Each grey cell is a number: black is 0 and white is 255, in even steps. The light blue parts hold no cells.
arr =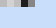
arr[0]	188
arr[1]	210
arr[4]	134
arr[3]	30

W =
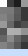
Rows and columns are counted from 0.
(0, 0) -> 252
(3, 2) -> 63
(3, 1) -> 104
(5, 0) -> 102
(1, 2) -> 91
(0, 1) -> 59
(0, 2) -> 29
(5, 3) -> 76
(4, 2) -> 174

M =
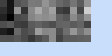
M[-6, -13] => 64
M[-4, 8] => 97
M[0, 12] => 148
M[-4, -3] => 138
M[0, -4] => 94
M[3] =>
[78, 88, 62, 59, 91, 98, 88, 78, 99, 101, 91, 100, 67]
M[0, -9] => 122
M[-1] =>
[81, 80, 88, 75, 56, 76, 91, 139, 67, 91, 92, 95, 98]
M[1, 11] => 69
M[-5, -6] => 161
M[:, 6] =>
[148, 138, 141, 88, 135, 91]
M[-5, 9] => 55
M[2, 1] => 3
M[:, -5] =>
[104, 65, 97, 99, 78, 67]
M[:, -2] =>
[91, 69, 108, 100, 115, 95]
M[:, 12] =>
[148, 206, 147, 67, 142, 98]

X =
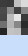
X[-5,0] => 60
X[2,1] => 186
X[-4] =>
[74, 140, 64, 137]
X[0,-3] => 57
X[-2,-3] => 180

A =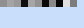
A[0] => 144
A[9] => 223
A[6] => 9
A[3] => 14

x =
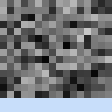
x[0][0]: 157
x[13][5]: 31
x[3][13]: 85
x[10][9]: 87
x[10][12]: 60
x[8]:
[92, 125, 82, 42, 65, 38, 7, 128, 69, 116, 120, 145, 119, 131, 147, 184]
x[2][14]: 145
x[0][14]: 41
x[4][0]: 155
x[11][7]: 160
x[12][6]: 147
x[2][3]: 40
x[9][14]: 44
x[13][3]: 146
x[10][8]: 50
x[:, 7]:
[77, 43, 91, 160, 100, 150, 109, 75, 128, 68, 72, 160, 95, 110]
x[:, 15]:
[68, 47, 148, 113, 41, 141, 123, 70, 184, 72, 74, 113, 112, 127]
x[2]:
[150, 124, 136, 40, 17, 143, 76, 91, 132, 115, 125, 131, 156, 180, 145, 148]
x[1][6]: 124
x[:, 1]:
[94, 51, 124, 90, 54, 108, 134, 95, 125, 94, 80, 91, 64, 160]
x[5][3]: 95
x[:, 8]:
[163, 119, 132, 121, 118, 106, 129, 162, 69, 163, 50, 122, 76, 124]
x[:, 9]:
[151, 181, 115, 75, 130, 74, 5, 154, 116, 162, 87, 75, 43, 22]
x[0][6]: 114
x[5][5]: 12
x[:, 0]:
[157, 172, 150, 40, 155, 79, 55, 158, 92, 161, 77, 41, 16, 50]
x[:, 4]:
[118, 118, 17, 166, 74, 42, 153, 121, 65, 125, 131, 165, 144, 143]
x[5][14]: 131
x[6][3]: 149
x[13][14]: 117
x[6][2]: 40
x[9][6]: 116
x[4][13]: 150
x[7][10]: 181

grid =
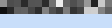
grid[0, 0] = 145
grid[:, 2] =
[82, 94]
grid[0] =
[145, 77, 82, 43, 84, 85, 43, 113, 237, 98, 80, 96, 152, 35, 202, 119]
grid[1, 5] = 45
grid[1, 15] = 94
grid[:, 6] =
[43, 129]
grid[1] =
[15, 41, 94, 97, 70, 45, 129, 79, 60, 123, 51, 67, 205, 207, 130, 94]
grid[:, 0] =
[145, 15]
